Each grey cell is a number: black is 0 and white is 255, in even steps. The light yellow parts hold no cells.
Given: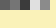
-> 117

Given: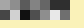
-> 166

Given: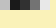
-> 115

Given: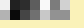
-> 209

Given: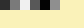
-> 122

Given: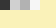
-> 178
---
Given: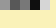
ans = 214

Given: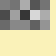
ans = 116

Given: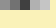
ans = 197

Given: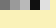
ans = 224

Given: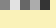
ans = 52

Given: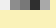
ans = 169
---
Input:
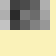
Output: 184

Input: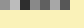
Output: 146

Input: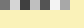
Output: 117

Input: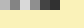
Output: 184

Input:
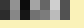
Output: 54

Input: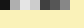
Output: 20

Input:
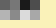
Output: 98
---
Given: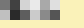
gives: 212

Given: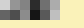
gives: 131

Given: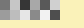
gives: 54

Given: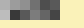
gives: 144

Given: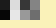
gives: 55

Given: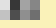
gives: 163

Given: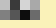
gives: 213

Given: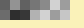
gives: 97

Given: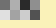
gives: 42

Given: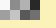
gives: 178
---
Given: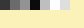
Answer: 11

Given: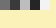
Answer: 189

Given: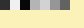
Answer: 180

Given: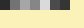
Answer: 134

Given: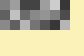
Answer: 137

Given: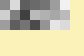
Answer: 186

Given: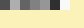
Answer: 129

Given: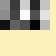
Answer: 250

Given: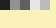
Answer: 95

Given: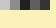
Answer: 32
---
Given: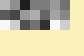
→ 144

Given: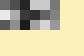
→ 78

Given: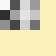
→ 82

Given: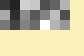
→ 34

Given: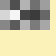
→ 79

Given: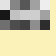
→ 133

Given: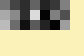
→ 68
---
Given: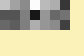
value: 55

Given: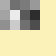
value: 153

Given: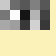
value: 87

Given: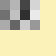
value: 213

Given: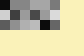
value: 122

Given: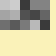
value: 131

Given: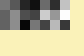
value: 194

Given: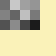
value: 149
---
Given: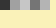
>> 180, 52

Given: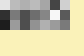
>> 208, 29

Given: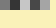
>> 165, 122

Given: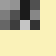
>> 80, 102

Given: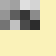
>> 212, 116

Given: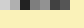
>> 85, 208

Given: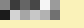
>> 155, 27
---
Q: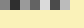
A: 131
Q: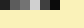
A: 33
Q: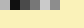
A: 182
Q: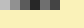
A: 190
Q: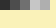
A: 47
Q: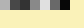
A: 179
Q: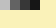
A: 191
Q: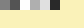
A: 128
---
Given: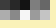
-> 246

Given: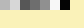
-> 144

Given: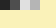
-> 78

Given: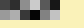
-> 5

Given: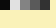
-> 131

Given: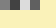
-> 66

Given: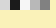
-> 246

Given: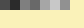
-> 166
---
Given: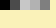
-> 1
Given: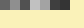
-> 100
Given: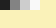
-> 32
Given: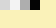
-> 215
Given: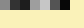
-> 137
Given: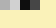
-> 177
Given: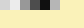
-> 213
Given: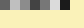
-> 98
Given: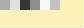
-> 173
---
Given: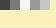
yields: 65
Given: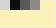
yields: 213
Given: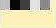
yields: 192
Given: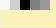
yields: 247
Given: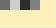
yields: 107
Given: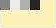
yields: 132
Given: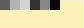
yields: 94
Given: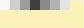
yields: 247
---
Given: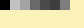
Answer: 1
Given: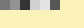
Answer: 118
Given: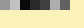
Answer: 151
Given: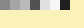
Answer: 135
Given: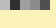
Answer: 188
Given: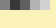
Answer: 128
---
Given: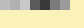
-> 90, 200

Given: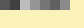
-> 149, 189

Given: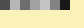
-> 161, 195

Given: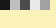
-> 76, 233

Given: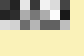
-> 120, 252

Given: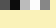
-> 187, 252

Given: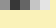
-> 101, 228

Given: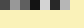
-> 19, 211

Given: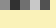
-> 112, 200
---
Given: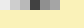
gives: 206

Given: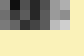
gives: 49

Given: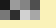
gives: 79

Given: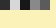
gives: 46

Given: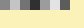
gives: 115

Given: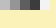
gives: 190

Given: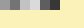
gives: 116

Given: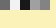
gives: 107

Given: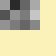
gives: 197
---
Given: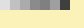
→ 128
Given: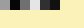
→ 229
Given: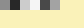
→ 245
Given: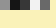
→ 55
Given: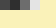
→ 47
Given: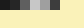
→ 199
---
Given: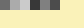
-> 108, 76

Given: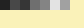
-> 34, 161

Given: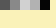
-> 86, 5

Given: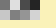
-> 117, 211

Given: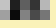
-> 195, 118

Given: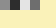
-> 141, 110
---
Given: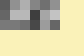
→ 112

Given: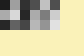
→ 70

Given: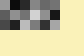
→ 187

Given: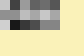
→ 56

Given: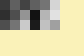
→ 202

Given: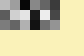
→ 177
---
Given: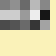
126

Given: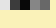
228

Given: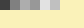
63

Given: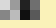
217

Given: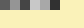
92

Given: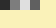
44

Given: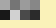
167
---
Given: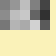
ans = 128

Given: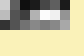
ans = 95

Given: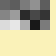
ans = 145

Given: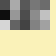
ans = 119

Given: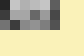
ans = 197

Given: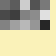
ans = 83

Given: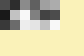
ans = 160

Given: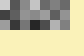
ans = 128

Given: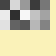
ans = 59
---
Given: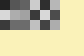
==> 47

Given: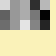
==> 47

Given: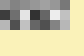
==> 151

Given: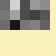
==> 152

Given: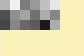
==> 192

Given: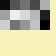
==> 73

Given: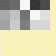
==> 54

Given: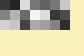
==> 119
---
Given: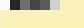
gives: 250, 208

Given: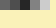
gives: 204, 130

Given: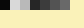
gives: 217, 185

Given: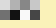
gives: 249, 219

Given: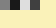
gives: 222, 128

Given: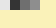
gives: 230, 142

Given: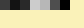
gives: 204, 183

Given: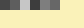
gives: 198, 126

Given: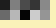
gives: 204, 183
